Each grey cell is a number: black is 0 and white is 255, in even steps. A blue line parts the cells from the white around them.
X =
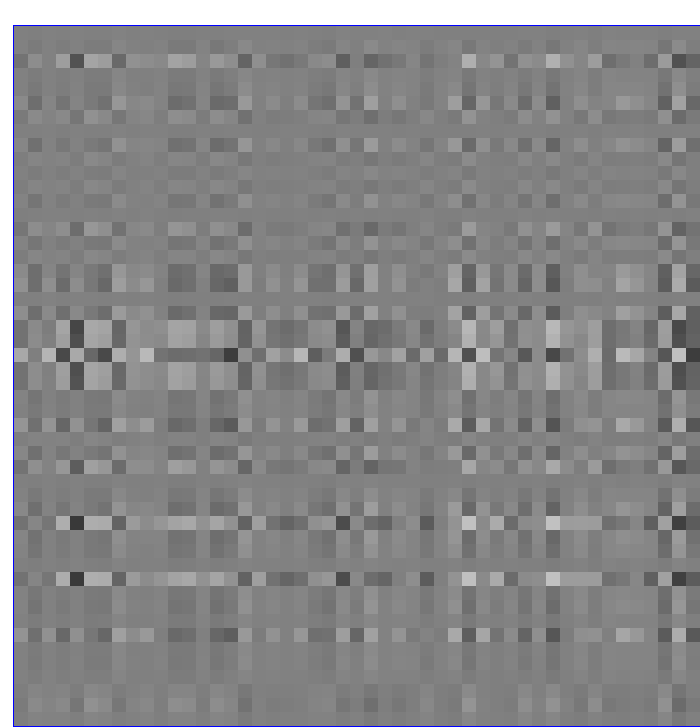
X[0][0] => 128
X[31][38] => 169
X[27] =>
[129, 121, 130, 124, 129, 122, 122, 136, 129, 128, 131, 120, 120, 132, 118, 124, 140, 130, 132, 129, 132, 124, 119, 135, 127, 142, 130, 134, 132, 121, 130, 137, 117, 132, 127, 132, 120, 131, 114, 130, 136, 125, 134, 133, 133, 133, 114, 144, 124]
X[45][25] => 140
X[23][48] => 61
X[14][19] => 122
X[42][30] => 129
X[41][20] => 133
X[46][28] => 130
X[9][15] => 132
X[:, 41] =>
[127, 126, 157, 125, 125, 131, 141, 127, 128, 133, 126, 133, 125, 127, 148, 125, 133, 132, 142, 127, 137, 158, 157, 175, 157, 157, 125, 125, 148, 131, 128, 155, 127, 125, 129, 156, 126, 125, 126, 156, 125, 125, 126, 145, 125, 125, 126, 133, 141, 130]
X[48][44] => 126
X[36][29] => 119
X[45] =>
[129, 122, 129, 125, 130, 123, 123, 135, 129, 128, 131, 121, 122, 131, 119, 125, 139, 129, 131, 129, 131, 125, 121, 135, 128, 140, 130, 133, 132, 122, 130, 136, 118, 132, 127, 131, 121, 130, 117, 129, 135, 125, 133, 132, 132, 132, 115, 142, 125]
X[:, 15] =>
[129, 126, 142, 127, 124, 109, 134, 129, 115, 132, 127, 132, 122, 129, 137, 121, 132, 109, 96, 129, 102, 144, 142, 61, 143, 142, 121, 124, 91, 131, 114, 140, 129, 124, 113, 146, 117, 122, 128, 146, 123, 121, 127, 94, 126, 125, 128, 131, 134, 131]
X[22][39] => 146
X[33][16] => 140
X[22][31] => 133
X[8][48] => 111
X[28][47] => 175
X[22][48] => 99
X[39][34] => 170
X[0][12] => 127
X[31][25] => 100
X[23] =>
[168, 127, 181, 73, 169, 104, 73, 174, 149, 185, 115, 108, 110, 114, 102, 61, 144, 111, 161, 140, 183, 94, 123, 173, 80, 152, 136, 162, 106, 160, 106, 182, 80, 190, 116, 135, 88, 140, 72, 114, 141, 175, 107, 186, 167, 132, 86, 192, 61]
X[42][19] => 129
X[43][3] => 104
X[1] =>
[129, 123, 129, 125, 129, 124, 124, 134, 129, 128, 130, 122, 122, 131, 120, 126, 137, 129, 130, 129, 131, 125, 122, 133, 128, 138, 130, 133, 131, 124, 130, 134, 120, 131, 127, 130, 123, 130, 119, 129, 134, 126, 133, 132, 133, 132, 118, 139, 126]
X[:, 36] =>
[129, 123, 145, 124, 120, 108, 141, 129, 112, 136, 125, 136, 117, 130, 145, 116, 137, 107, 101, 130, 104, 143, 144, 88, 144, 145, 117, 120, 99, 134, 110, 146, 128, 120, 110, 139, 113, 117, 128, 139, 118, 116, 124, 100, 123, 121, 126, 136, 142, 134]
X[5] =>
[138, 110, 133, 116, 132, 122, 113, 151, 135, 138, 131, 108, 113, 133, 106, 109, 153, 129, 139, 127, 140, 117, 111, 148, 114, 159, 129, 143, 129, 121, 131, 158, 102, 151, 119, 138, 108, 140, 96, 129, 143, 131, 134, 153, 143, 134, 97, 162, 104]
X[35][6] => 171
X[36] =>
[133, 114, 129, 122, 129, 121, 118, 143, 131, 132, 132, 114, 116, 133, 110, 117, 149, 130, 135, 128, 135, 121, 113, 142, 120, 153, 129, 139, 132, 119, 132, 149, 108, 141, 122, 136, 113, 137, 104, 130, 140, 126, 135, 143, 139, 134, 103, 155, 113]
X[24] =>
[114, 141, 128, 159, 79, 165, 159, 104, 147, 141, 138, 163, 158, 134, 154, 143, 100, 145, 118, 111, 120, 138, 141, 92, 128, 102, 112, 121, 135, 114, 126, 133, 177, 136, 151, 114, 144, 139, 178, 146, 137, 157, 110, 120, 130, 107, 156, 78, 99]
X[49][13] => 127
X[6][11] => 142
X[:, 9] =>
[129, 128, 141, 128, 127, 138, 135, 129, 134, 132, 128, 132, 129, 130, 138, 129, 132, 139, 151, 129, 145, 140, 141, 185, 141, 141, 129, 128, 156, 131, 135, 141, 128, 128, 136, 140, 132, 129, 129, 140, 128, 129, 128, 153, 128, 128, 128, 132, 136, 131]
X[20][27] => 145
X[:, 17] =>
[129, 129, 143, 129, 130, 129, 129, 128, 129, 128, 129, 128, 130, 129, 131, 130, 128, 128, 125, 128, 126, 150, 145, 111, 145, 143, 130, 130, 123, 128, 130, 138, 129, 130, 129, 159, 130, 130, 129, 159, 129, 130, 129, 124, 129, 129, 129, 128, 129, 129]
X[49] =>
[126, 131, 130, 130, 127, 133, 131, 127, 129, 131, 127, 131, 131, 127, 133, 131, 123, 129, 127, 128, 128, 130, 130, 126, 129, 123, 128, 125, 128, 132, 127, 125, 135, 129, 128, 127, 134, 128, 134, 127, 125, 130, 127, 126, 128, 126, 134, 121, 128]

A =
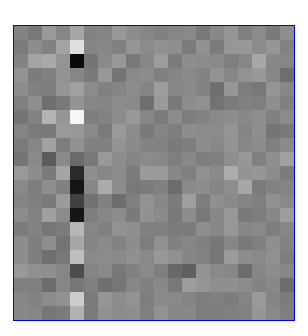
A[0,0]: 131
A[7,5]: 137
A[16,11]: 144
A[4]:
[139, 128, 125, 150, 160, 139, 129, 133, 140, 132, 157, 135, 138, 130, 112, 150, 126, 120, 149, 136]
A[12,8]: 127
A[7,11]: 126
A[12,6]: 129
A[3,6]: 151
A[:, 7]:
[151, 128, 151, 117, 133, 140, 140, 153, 147, 141, 140, 140, 110, 139, 146, 130, 137, 120, 118, 140, 139]
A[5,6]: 133
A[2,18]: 136
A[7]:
[132, 123, 121, 153, 151, 137, 123, 153, 139, 122, 132, 126, 141, 139, 139, 149, 132, 142, 117, 121]
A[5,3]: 121
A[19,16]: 132
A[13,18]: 136
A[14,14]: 136
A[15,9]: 125
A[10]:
[153, 141, 122, 164, 43, 142, 134, 140, 124, 155, 154, 136, 127, 144, 137, 172, 148, 150, 141, 124]
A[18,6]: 112
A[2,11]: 123
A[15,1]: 126
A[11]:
[137, 125, 142, 129, 22, 135, 171, 140, 122, 123, 129, 109, 137, 141, 133, 142, 167, 123, 131, 132]
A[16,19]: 126
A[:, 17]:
[139, 139, 167, 152, 120, 127, 142, 142, 140, 128, 150, 123, 127, 126, 137, 128, 137, 134, 131, 154, 150]
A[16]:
[141, 126, 111, 120, 190, 137, 139, 137, 144, 137, 152, 144, 133, 131, 119, 155, 141, 137, 144, 126]
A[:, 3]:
[134, 163, 149, 147, 150, 121, 150, 153, 126, 138, 164, 129, 154, 140, 124, 116, 120, 134, 134, 145, 124]
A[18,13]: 149
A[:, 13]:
[121, 145, 140, 131, 130, 144, 131, 139, 140, 126, 144, 141, 125, 120, 142, 128, 131, 148, 149, 125, 126]
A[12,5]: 114
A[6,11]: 140
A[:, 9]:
[134, 139, 134, 140, 132, 111, 135, 122, 131, 139, 155, 123, 146, 145, 129, 125, 137, 138, 128, 126, 127]
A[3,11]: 133
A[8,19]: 138

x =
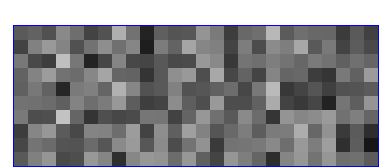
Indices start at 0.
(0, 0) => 90
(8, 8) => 154
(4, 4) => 122
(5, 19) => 67
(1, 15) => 68
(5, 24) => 94
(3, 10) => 88
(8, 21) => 125
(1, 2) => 153
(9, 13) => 96
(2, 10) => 88
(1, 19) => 126
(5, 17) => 97
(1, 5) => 114
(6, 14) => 112
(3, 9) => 52
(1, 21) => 89
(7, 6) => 130
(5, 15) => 77
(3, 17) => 68
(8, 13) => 146
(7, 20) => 173
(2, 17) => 111
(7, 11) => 95
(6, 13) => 151
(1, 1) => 129
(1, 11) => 99
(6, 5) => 52
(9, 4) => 78
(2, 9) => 69
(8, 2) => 107
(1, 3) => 132
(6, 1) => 77
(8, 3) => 84
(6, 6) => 79
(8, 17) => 121
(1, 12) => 165
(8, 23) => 47

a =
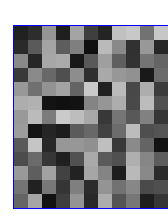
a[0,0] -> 33
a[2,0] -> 137
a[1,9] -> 152
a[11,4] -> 127
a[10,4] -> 34
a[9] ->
[76, 107, 54, 32, 81, 170, 91, 80, 175, 134, 92]
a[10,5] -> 166
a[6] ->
[153, 187, 123, 202, 189, 168, 56, 117, 88, 129, 54]
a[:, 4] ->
[164, 127, 24, 141, 100, 18, 189, 91, 151, 81, 34, 127, 148]
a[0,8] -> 200
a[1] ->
[42, 90, 164, 93, 127, 15, 186, 137, 49, 152, 39]
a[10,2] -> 162
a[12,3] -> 62
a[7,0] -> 156
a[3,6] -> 169
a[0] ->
[33, 45, 149, 31, 164, 63, 36, 193, 200, 114, 199]
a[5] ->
[173, 177, 19, 16, 18, 132, 150, 173, 73, 188, 81]
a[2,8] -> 50
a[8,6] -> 191
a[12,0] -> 101
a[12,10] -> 54
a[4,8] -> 72
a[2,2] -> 167
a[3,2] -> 104
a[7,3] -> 29
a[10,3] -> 66
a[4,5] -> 201
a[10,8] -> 185
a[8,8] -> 138
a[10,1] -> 94
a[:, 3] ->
[31, 93, 171, 79, 163, 16, 202, 29, 151, 32, 66, 53, 62]
